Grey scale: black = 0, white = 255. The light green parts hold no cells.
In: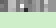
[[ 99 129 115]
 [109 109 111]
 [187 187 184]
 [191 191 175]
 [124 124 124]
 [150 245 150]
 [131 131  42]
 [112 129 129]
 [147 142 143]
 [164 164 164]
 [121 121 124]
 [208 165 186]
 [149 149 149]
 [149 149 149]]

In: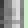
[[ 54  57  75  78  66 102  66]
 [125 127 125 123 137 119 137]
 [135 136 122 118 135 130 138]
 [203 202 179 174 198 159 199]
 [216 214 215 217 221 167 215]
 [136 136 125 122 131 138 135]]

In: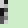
[[207 205  21  20  83  87]
 [ 30 183  71 174 128 207]]

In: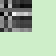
[[131 163 101   6 147 136 142  40]
 [ 39  14 100 173  32  72  63 124]
 [151 188  99  41 169 145 151  73]
 [ 51  36 102 242  51  90  84 159]
 [ 64  39 101 195  55  73  69 154]
 [ 42  10 103 188  30  65  59 132]
 [ 49  18 102 207  37  69  62 145]
 [ 49  18 102 170  37  69  61 130]]

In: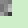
[[135 118 117 159]
 [132 138 145 114]
 [120 173 191  57]]

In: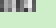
[[ 86  96  70]
 [169 169 162]
 [141 148 110]
 [199 193 210]
 [ 64  68  86]
 [119 121 125]
 [172 194  59]
 [235 237 195]
 [ 90  95  95]]

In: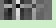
[[110 112 114 110 112]
 [ 51 168  72  56  64]
 [ 30 172  24  35  50]
 [109 111 110 111 109]
 [226  13 221 217 202]
 [ 48 159  45  54  62]
 [ 79 138  79  81  85]
 [ 76 137  67  76  81]
 [161  69 164 156 153]
 [101 126 117 103 100]
 [ 98 124 103  98 100]
 [112 106 108 113 114]
 [110 111 111 111 111]]
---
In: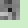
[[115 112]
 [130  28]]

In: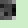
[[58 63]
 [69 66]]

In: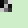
[[180  19]
 [114  51]]

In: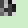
[[192  67]
 [ 45  62]]

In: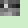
[[209  72]
 [111 140]]

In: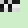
[[243  16]
 [221  35]]

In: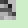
[[149  29]
 [ 90  84]]

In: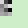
[[180 223]
 [ 83   3]]
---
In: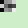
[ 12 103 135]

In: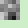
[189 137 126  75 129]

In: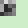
[133  40  49 128]

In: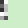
[ 56 196]

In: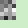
[110 109 160 194]

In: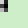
[209   1]

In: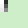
[253  89]
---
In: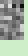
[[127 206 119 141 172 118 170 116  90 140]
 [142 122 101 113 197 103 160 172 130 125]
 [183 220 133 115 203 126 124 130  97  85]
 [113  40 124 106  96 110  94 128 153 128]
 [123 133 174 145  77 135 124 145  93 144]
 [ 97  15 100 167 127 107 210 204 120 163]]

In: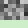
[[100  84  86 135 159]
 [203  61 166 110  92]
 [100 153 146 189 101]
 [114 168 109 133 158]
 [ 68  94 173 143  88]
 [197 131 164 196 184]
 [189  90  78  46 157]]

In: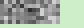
[[ 90 132 132 130 154  97]
 [194 157 145 122 206 170]
 [113 166  82 100 134  92]
 [181  87 182 141 165 176]
 [ 82 129 139 123 135  85]
 [168  57 165 142 134 148]
 [120 157 107 122 128 121]
 [115 177  43 105 129  99]
 [103 170  72 100 141  91]
 [148 186  90 130  90 141]
 [108 129 207 209  94 165]
 [167 108 159 152 138 155]
 [128 172 175 160 208 152]
 [207 162 154 137 208 205]
 [180 101 153 113 177 166]]

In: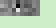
[[145 174 114 140]
 [130 149 123 149]
 [114 113 147 142]
 [142 164  84 117]
 [ 62   9 226 137]
 [117 113 120 113]
 [ 98  80 135 102]
 [108  91 113  91]
 [131 137  94 113]
 [121 122 126 125]]

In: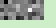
[[118 142  67 160 122]
 [  2 119 129 124  27]
 [159 124 107 159 126]
 [109 145 114 148 156]
 [120 186 168 109  37]
 [127 127 125 133  60]
 [138 124 132 121 151]
 [ 98 138 247  82  74]
 [ 60 183 120  60 139]
 [145 172 125 100 150]
 [103 131 140 134  84]]

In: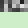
[[ 58  64  75]
 [141 200 189]
 [ 80  62 101]
 [166 196  66]
 [177 134  59]
 [ 32 225 110]
 [150 191 129]]

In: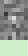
[[122 132 136 130 112 125 114 102 143 124]
 [172 100 124  55 100 135 100 127 146 149]
 [157 100 129 131 174 141 123 137 139  83]
 [126  99 162 109 221 177  84 115 182 177]
 [103 129 166  93 134 143 153  93  96 117]
 [129 144 139 103 147 124 106 108 145 129]
 [120 133 102 104  93 122 127 105 129  97]]

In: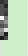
[[ 49  79  81  82 249 110  83 148 125  28]
 [ 67  40  75  60 120 144 103 226  30  72]]
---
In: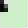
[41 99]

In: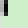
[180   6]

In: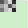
[ 88 196 216]

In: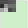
[ 77 145  71]

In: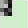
[170 193  80]

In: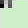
[ 59 219]

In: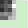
[ 53  98  68 185]

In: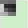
[114  41  65 113]
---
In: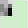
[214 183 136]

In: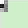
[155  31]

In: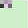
[176 215]

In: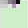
[ 10 163]

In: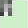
[ 89 177  94]

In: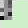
[ 83 141  99]
